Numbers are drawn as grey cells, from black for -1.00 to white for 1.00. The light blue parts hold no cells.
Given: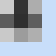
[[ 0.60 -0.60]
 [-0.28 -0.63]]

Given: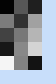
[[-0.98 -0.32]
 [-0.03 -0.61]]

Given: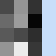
[[-0.43  0.17]
 [-0.17  0.22]]

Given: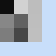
[[-0.89  0.65]
 [ 0.06 -0.24]]

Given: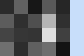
[[-0.66 -0.24]
 [-0.28 -0.63]]

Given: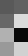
[[-0.30 -0.24]
 [-0.19  0.71]]
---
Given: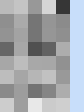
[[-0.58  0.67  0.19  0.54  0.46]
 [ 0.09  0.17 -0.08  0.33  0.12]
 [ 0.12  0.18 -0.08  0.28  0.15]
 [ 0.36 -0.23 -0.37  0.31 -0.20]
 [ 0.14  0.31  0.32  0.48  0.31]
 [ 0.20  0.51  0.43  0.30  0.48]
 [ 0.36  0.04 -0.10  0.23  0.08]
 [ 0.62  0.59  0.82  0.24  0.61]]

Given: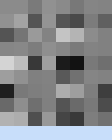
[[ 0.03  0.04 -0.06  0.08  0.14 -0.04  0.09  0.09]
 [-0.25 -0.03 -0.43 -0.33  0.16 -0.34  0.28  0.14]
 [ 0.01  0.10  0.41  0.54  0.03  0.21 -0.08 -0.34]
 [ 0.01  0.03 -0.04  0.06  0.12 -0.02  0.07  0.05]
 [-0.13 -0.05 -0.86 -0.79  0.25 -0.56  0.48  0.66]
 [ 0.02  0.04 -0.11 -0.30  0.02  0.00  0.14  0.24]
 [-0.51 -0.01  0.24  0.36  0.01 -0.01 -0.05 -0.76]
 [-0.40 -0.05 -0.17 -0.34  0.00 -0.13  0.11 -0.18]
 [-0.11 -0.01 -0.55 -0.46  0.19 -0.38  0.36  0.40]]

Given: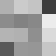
[[-0.52  0.54  0.59  0.38]
 [ 0.85  0.07  0.02  0.10]
 [ 0.71  0.12  0.39  0.41]
 [ 0.55  0.18  0.19 -0.30]]

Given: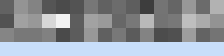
[[ 0.40 -0.16  0.19 -0.21 -0.09 -0.52 -0.26 -0.15 -0.24 -0.07 -0.35 -0.41
  -0.33  0.03  0.16 -0.23]
 [ 0.15  0.34  0.49 -0.06 -0.10  0.45 -0.06 -0.19  0.21  0.27 -0.27  0.90
   0.69  0.19  0.26 -0.36]
 [-0.09 -0.22  0.23 -0.37 -0.40  0.03 -0.29 -0.06 -0.25  0.19 -0.28 -0.42
   0.01 -0.06 -0.06  0.04]]

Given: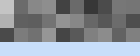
[[-0.08 -0.07 -0.41 -0.57 -0.17 -0.48  0.11  0.07 -0.16  0.54]
 [-0.39 -0.15 -0.32 -0.19  0.06  0.15 -0.10 -0.26 -0.25  0.39]
 [ 0.00 -0.23  0.10  0.00 -0.30 -0.46  0.18 -0.11 -0.03 -0.42]]

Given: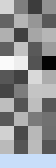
[[ 0.14 -0.53 -0.01  0.67]
 [-0.31  0.18  0.42 -0.22]
 [ 0.43  0.30 -0.50  0.38]
 [ 0.22 -0.30  0.52 -0.25]
 [-0.97 -0.35  0.87  0.96]
 [ 0.35  0.70 -0.48 -0.32]
 [ 0.53  0.54 -0.02 -0.46]
 [-0.32  0.49 -0.34  0.49]
 [-0.11 -0.04  0.43 -0.31]
 [-0.13  0.44 -0.43  0.64]
 [-0.33  0.47 -0.33  0.46]]
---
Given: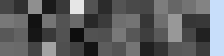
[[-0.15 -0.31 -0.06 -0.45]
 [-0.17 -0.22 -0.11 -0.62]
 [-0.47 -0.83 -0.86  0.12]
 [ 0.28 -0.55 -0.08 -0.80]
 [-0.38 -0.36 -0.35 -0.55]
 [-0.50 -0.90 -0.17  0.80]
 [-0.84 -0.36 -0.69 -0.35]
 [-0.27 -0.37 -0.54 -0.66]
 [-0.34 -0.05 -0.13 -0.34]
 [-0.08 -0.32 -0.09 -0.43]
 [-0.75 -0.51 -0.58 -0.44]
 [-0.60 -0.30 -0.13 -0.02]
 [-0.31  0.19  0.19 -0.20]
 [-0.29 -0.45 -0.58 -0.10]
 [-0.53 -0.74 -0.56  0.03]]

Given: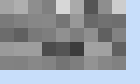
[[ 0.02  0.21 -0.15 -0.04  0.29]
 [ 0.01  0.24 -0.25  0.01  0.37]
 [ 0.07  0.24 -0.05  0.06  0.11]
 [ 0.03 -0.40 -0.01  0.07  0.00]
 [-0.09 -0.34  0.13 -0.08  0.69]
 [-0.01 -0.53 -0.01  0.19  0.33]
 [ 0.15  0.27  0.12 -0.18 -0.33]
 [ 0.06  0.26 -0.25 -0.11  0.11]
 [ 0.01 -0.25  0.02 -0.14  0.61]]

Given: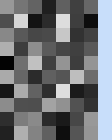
[[-0.74 -0.64  0.10 -0.83  0.33 -0.98  0.37  0.07 -0.39  0.19]
 [ 0.37 -0.03 -0.38  0.34 -0.20 -0.12 -0.52 -0.30  0.68 -0.08]
 [ 0.03  0.08 -0.39 -0.23 -0.66  0.51  0.11 -0.44 -0.85 -0.22]
 [-0.25 -0.67  0.28 -0.64 -0.25 -0.50 -0.29 -0.42 -0.66 -0.76]
 [-0.89 -0.80  0.14  0.74 -0.33  0.16 -0.45  0.56  0.73 -0.25]
 [-0.33 -0.44 -0.36 -0.79  0.49 -0.52 -0.50 -0.61 -0.51 -0.50]
 [ 0.17  0.19 -0.61 -0.67 -0.15  0.16 -0.30 -0.49 -0.90 -0.19]]

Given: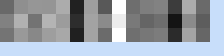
[[-0.09  0.01 -0.18]
 [ 0.20  0.39  0.12]
 [ 0.07 -0.10  0.18]
 [ 0.24  0.41  0.17]
 [ 0.32  0.22  0.35]
 [-0.75 -0.65 -0.74]
 [ 0.28  0.28  0.24]
 [-0.16  0.09 -0.31]
 [ 0.99  0.85  0.99]
 [-0.13 -0.05 -0.14]
 [-0.07 -0.21 -0.01]
 [-0.03 -0.14  0.02]
 [-0.66 -0.84 -0.53]
 [ 0.29  0.09  0.35]
 [-0.20 -0.27 -0.17]]

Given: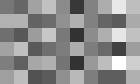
[[ 0.25 -0.01  0.27 -0.13  0.39 -0.07]
 [ 0.48 -0.25  0.50 -0.31  0.40 -0.20]
 [-0.36  0.31 -0.30  0.22 -0.22  0.27]
 [-0.29  0.38 -0.13  0.56 -0.15  0.51]
 [ 0.13 -0.09 -0.02 -0.05  0.14  0.09]
 [ 0.45 -0.61  0.36 -0.61  0.38 -0.56]
 [-0.01  0.20 -0.02  0.10  0.01  0.02]
 [-0.26  0.48 -0.18  0.37 -0.21  0.36]
 [-0.26  1.00 -0.49  0.80 -0.29  0.82]
 [ 0.38  0.62  0.23  0.51  0.33  0.49]]

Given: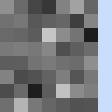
[[-0.13 -0.40  0.02 -0.27 -0.05 -0.18 -0.11  0.12]
 [ 0.41 -0.17 -0.41 -0.26 -0.02 -0.20 -0.07 -0.18]
 [-0.06 -0.77 -0.36 -0.10 -0.06 -0.28 -0.31 -0.46]
 [-0.20 -0.27 -0.22 -0.04  0.06  0.55 -0.24 -0.57]
 [-0.28  0.51 -0.01 -0.12 -0.38  0.10 -0.20  0.02]
 [-0.36  0.09 -0.33 -0.15 -0.26 -0.09 -0.51  0.27]
 [-0.34 -0.01 -0.06  0.11 -0.15 -0.78  0.04 -0.21]]

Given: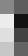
[[ 0.56  0.75  0.85  0.06]
 [-0.22 -0.48 -0.86 -0.27]]
